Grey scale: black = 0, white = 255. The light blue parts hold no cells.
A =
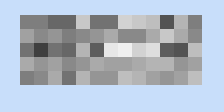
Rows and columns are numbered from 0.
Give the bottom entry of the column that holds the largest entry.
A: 190
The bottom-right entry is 190
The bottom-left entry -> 126
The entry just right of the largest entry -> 210
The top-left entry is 126
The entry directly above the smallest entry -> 137
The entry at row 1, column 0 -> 161
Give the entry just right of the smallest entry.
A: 114
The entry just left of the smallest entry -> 114
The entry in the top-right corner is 126
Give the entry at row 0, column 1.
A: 126
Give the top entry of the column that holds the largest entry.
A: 210
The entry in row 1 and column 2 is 149
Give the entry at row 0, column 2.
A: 103
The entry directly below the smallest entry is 149
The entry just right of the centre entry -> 240

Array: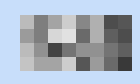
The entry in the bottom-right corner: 57
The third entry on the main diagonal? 67
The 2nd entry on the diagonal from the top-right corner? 95
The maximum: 225
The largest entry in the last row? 205
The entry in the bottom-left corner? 196
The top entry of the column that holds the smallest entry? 86
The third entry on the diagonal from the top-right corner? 145
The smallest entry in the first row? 77
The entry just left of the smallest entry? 106

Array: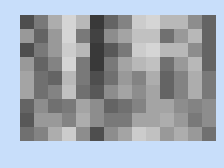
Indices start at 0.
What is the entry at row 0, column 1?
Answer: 121
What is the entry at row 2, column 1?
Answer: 121
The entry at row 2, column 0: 78
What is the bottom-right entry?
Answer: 112
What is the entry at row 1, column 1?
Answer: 100
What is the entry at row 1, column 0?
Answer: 153
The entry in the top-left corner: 78
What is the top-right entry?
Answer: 100
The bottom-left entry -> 112
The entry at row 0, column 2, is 173

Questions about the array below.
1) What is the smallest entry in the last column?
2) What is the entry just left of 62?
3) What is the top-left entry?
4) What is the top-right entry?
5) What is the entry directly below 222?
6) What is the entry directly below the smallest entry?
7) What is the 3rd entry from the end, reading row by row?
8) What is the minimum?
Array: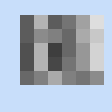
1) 139
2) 179
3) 92
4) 222
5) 200
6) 71
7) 128
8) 62

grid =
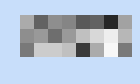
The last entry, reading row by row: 121
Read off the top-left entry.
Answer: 171
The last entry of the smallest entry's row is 162
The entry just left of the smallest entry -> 98
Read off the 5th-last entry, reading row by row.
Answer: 192
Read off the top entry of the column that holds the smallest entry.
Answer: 39
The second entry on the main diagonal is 153

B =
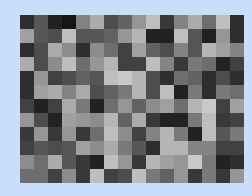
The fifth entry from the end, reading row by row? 150
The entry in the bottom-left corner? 110
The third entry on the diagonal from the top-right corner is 181
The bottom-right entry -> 150
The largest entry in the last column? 160
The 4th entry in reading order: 22
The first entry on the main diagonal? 46
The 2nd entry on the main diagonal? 86
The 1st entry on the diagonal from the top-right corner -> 46
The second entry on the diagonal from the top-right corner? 150
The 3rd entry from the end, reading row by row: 121
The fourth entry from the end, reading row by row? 56
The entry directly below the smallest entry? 190
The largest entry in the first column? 171

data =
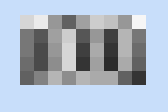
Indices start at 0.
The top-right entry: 246
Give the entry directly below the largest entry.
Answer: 119
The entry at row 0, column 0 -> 214
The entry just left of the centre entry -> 214
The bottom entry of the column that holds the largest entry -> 52
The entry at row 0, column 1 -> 235
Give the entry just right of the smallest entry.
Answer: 170
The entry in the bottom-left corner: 97
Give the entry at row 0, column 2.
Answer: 151
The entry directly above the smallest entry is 52
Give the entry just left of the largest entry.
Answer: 151
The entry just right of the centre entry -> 170

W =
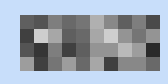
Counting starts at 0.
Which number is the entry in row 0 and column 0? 95
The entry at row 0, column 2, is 126
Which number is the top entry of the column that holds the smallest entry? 74
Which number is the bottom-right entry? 105
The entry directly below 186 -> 136
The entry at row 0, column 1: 84
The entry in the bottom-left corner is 157
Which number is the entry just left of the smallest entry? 157
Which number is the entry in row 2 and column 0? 84
